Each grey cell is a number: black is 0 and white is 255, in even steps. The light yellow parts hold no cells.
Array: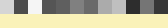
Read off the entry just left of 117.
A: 45
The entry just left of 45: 191

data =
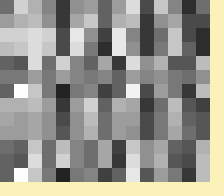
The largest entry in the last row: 254
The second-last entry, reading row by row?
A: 55
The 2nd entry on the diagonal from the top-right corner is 74
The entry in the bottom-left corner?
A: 98
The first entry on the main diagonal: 110
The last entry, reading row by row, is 188
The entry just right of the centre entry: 98
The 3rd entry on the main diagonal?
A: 220
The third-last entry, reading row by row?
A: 120
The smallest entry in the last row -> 35
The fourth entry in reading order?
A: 132
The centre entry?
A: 64
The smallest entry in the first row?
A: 45
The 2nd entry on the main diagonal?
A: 177
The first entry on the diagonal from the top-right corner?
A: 110
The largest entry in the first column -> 209
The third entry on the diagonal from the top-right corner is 198
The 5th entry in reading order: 55

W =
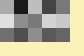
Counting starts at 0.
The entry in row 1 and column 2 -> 121
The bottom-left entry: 112
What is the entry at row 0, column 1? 26
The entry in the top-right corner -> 121

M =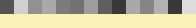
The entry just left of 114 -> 123
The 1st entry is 85
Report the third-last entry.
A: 178
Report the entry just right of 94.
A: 56

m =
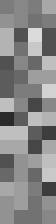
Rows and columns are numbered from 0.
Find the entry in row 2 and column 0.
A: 179
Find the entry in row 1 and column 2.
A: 114
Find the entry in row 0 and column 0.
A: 124
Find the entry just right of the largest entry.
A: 81
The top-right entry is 168
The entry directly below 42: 191
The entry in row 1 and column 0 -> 146
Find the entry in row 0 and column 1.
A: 135
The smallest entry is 42
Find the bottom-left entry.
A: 146
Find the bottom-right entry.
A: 135
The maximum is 219
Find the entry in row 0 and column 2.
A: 124
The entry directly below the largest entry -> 200
